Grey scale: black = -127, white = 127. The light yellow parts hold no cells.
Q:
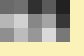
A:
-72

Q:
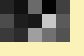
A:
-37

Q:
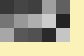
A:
-92

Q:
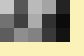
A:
-116

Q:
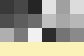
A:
55

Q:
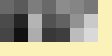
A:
73

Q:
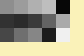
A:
42
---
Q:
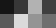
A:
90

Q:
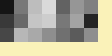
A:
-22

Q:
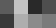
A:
46

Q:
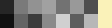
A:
-27

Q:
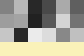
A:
35

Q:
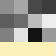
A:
-19
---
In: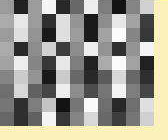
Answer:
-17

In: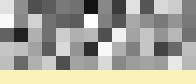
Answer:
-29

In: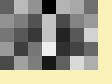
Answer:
-9

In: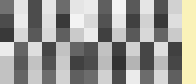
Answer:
107

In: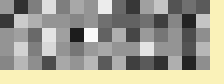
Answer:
20

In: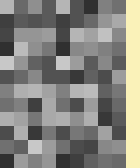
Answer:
-51
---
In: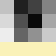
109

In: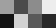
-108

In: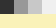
-78

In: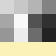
22

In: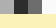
47

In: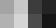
50

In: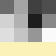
94

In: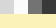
87

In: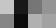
6
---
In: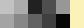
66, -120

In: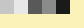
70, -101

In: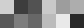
80, -86

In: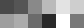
-54, -7

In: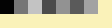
-124, 34

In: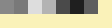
7, -33
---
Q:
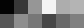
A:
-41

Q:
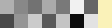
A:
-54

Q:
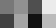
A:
-62

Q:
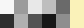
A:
-81

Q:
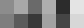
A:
-1

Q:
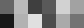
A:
-103

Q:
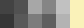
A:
-73

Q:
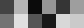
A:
-12

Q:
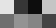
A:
-16

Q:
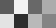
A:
99
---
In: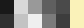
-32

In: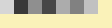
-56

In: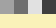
-65

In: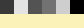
-13

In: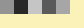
-37

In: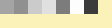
96

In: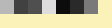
93

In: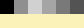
37

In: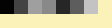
9
